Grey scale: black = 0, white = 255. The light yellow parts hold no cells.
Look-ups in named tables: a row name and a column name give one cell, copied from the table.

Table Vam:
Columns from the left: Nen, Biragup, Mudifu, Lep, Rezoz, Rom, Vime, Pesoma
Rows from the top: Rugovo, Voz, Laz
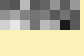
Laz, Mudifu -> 187
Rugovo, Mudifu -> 186
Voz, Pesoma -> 87
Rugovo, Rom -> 148
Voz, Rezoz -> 124
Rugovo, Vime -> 93
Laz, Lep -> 114
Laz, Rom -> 168
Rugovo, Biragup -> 85
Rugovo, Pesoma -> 152
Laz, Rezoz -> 186
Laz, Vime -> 25
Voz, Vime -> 115
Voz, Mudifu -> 130
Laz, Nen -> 208
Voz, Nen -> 144
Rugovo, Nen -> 94
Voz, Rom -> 88

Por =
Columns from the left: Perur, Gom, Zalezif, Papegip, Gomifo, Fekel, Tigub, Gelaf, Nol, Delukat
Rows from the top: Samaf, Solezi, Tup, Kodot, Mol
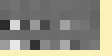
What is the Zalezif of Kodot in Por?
107
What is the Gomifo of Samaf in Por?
106
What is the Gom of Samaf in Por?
115
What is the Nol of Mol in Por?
112
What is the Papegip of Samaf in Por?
113
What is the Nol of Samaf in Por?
108
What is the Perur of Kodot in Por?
110
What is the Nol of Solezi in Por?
108
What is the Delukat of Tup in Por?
103
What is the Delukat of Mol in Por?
120
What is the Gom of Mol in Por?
232
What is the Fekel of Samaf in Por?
110

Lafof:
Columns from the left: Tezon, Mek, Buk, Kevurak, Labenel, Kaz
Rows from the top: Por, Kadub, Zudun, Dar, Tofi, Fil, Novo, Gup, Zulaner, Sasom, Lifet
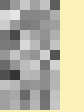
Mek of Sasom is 167
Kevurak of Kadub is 134
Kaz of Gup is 179
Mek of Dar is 74
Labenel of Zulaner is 141
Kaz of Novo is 210
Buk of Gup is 183
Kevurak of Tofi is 186
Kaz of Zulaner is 180
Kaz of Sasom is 194
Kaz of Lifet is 198
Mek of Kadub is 229
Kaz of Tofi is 195
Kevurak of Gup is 180
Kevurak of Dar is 162
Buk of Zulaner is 145
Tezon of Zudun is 204
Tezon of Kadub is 216
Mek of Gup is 52
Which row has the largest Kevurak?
Novo

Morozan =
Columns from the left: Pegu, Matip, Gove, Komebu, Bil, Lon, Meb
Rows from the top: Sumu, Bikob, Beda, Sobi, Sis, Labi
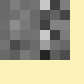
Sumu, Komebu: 114
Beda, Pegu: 110
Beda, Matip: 140
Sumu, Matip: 125
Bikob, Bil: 81
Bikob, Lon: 97
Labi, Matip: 94
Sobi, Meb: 124
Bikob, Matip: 112
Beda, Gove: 121
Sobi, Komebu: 114
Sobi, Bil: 201

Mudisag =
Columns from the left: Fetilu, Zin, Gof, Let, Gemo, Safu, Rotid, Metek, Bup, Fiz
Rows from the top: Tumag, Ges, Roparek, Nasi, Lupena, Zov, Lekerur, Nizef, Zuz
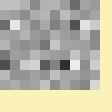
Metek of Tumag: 107
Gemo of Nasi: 144
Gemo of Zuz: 192
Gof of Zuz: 157
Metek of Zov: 195
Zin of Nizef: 148
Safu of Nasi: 173
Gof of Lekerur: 202
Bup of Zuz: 134
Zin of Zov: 158
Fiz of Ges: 164
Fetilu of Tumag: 192
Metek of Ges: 162
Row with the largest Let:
Lekerur

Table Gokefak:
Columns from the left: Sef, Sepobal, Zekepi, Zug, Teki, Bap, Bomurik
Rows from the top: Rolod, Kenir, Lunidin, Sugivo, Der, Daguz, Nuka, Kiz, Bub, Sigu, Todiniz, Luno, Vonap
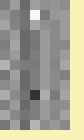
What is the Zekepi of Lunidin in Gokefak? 115
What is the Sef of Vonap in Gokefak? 119
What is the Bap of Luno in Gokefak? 136
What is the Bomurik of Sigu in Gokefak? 164
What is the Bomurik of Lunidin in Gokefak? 156
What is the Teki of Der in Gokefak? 155
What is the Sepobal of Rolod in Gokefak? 156

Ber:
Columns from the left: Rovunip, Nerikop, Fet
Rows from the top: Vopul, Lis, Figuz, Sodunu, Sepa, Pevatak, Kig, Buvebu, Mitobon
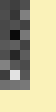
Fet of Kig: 75
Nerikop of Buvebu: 226
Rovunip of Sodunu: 74
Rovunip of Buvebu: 61
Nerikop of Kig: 86
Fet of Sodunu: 120
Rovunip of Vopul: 72
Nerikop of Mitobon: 116
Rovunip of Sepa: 89
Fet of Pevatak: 92

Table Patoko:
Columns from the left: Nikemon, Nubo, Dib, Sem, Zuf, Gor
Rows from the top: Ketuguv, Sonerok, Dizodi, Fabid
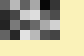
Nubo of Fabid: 39
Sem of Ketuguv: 168
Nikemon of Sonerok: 42
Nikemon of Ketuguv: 99
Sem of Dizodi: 105
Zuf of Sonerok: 103
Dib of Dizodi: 69
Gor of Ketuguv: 53
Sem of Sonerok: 221
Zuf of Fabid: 81
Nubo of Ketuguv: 184
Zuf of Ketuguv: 7
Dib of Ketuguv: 97
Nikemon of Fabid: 99
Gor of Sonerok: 76
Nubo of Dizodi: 122
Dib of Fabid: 226
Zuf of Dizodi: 170
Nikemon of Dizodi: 35
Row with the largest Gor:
Dizodi

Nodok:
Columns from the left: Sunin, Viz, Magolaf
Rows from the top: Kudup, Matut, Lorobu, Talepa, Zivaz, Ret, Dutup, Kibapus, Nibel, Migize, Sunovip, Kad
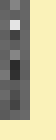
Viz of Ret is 133
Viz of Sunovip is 68
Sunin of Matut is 101
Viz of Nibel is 92
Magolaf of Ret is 102
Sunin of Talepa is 96
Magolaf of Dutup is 97
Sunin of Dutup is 103
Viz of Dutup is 43
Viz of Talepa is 65
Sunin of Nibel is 96
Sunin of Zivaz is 103

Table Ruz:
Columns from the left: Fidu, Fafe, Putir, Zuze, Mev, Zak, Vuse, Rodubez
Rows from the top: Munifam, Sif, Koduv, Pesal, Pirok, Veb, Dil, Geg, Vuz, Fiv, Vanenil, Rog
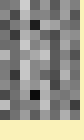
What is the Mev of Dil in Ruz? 149
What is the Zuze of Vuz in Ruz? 146
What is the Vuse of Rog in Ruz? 174
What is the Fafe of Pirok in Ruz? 110
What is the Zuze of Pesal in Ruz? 149
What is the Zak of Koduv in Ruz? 161
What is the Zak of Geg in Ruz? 78
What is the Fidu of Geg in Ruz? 124
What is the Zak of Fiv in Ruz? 126
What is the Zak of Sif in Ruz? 103
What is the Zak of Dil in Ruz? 90
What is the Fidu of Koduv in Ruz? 77
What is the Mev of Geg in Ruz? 102
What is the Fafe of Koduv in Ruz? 122
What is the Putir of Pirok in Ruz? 200
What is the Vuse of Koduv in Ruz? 120
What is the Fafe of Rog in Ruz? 113
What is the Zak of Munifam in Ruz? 89

